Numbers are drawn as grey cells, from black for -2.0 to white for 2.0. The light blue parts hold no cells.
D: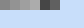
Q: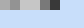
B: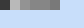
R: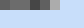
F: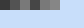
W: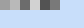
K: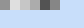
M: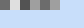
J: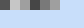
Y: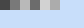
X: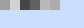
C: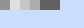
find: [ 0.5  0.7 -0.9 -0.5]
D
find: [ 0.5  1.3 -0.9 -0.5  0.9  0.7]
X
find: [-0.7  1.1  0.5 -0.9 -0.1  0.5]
J
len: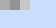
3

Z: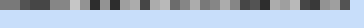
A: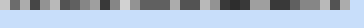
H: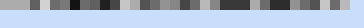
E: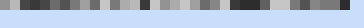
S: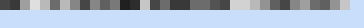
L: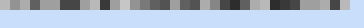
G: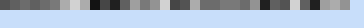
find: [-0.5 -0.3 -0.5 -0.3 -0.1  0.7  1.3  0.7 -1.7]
G
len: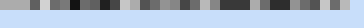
35
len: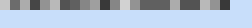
23
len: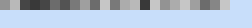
23

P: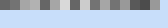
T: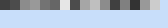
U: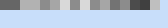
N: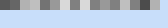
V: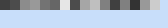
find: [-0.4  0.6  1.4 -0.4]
P
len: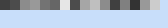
16

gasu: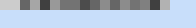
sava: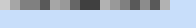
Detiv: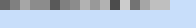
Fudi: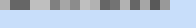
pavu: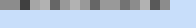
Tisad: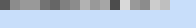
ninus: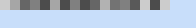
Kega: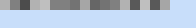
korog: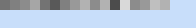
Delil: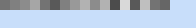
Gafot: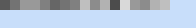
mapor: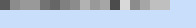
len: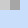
2
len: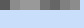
8
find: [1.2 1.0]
Tisad
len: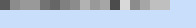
17
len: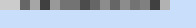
17
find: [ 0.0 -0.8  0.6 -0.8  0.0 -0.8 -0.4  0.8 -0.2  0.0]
ninus

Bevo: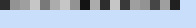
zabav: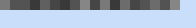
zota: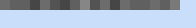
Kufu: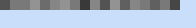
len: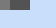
3
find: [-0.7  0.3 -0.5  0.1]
Kufu
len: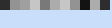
11
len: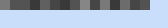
15

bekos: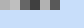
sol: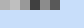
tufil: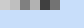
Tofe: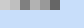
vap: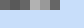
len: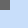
1
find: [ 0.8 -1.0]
tufil
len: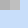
2

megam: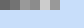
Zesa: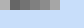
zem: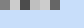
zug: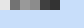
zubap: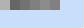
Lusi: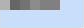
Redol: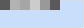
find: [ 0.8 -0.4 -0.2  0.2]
Lusi
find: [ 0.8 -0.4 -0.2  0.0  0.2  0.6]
Zesa
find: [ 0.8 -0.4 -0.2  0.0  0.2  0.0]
zubap
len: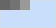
3
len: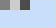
3

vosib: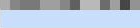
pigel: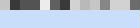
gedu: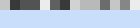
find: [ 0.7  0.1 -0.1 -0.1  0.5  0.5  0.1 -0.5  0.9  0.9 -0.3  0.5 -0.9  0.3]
vosib
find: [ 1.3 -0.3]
pigel

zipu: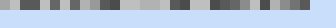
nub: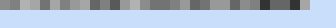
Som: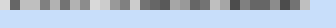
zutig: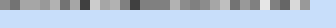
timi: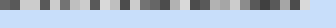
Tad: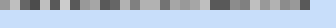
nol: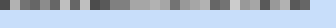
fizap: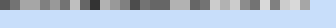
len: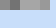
5
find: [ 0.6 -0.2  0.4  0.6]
nol
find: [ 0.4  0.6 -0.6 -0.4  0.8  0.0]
Tad
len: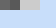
4
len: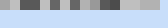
16

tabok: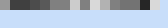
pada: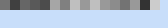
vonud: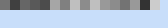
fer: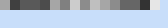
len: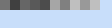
10
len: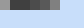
6

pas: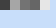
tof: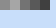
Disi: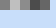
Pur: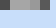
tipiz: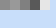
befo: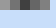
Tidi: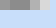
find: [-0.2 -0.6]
tof
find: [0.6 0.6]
Pur
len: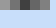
5
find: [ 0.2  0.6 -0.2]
tof
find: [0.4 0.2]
Tidi
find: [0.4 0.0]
tipiz

